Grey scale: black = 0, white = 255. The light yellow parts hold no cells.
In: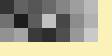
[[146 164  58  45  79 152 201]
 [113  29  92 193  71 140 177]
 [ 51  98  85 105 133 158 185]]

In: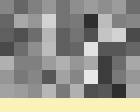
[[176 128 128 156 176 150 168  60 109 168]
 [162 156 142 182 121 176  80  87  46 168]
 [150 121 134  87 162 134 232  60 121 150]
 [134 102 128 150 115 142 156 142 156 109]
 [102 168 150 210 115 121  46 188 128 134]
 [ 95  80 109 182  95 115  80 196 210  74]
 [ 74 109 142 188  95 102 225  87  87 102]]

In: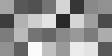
[[165  88  81 116 213  54 137 145]
 [145  96 251 192 153 235 227  88]
 [124 186 116 102 137 153 124 172]
 [ 61 178 206 227  40 213 159  74]]

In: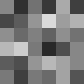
[[184 205 121  41  78 135]
 [143 106 128  98 143 114]
 [135  48 114  56 170  63]
 [121  63 121 106 163  84]
 [ 92  78 149 184 163 135]
 [ 71  92 149 218 157 178]]

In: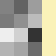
[[238 209  51]
 [180 165 107]
 [130  99 157]
 [122 144 188]]

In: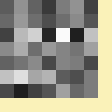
[[193 222 166 179  92  78 124]
 [138 172 110 153 132 116 160]
 [104 153 110  78 110 138  85]
 [ 98 116 138  72 132 124  72]
 [ 92 146  98  58 124 146  65]
 [ 72  31  65  85 160 104 124]
 [ 65 185 209  37 250  31 193]]

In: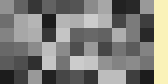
[[146  98  54  98  78  84 139 167  34  40 153]
 [131 167 174  54 197  98 104  98 174 123  40]
 [110 167 181  28 181 174 204 181  70 123  62]
 [104 110 139 189 139  78 153  70 116  91 131]
 [ 91  78  47 197 116 204 197 146 131 139 116]
 [ 28  62 153  34  70  84  54 189 189  62  28]]

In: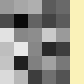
[[226 135 141 202 154]
 [218 183  61 112  83]
 [196  32 128 161 120]
 [190 232 135  40  61]
 [154 167 175  91 105]
 [ 75  10  99  67  91]]
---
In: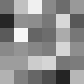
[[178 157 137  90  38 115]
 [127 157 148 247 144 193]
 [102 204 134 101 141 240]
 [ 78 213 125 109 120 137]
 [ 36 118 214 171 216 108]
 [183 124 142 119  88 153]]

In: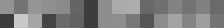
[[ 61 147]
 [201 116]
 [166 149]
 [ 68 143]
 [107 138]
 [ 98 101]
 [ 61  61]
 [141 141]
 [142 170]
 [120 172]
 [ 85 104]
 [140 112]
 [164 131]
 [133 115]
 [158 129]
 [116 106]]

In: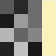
[[ 33 182  26  88]
 [192 100 155  40]
 [ 24 133 109 108]]

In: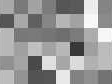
[[188 144 184 184  86 169]
 [148 164 160 120 168 121]
 [ 84  73 191 121  96 163]
 [ 85 223 163 117 134 124]
 [232 167 184 111 181  86]
 [131 219  56 123 162  89]
 [142 176 159 172 248 237]
 [115 188 187 246 138 132]]

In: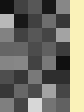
[[127  55  78 133 101 130 184  17]
 [ 69 103  55 135 102  66  24  66]
 [215  75 121  66  76  87  64  87]
 [116 163  46 121  96  69 110  24]
 [ 97  70  46  16  61 163  55 135]]

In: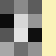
[[168  85  11  92]
 [111 226 215 138]
 [147  15 150  92]]

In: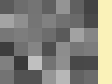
[[115 128  61 119 164  91]
 [ 82  58 113 125 143 109]
 [ 82 192 133 120 117 116]
 [150 115  79 109 129  96]
 [183 143 141  90 113 148]
 [ 98  72 119 162 106  96]
 [107  73 124 133  73  67]]
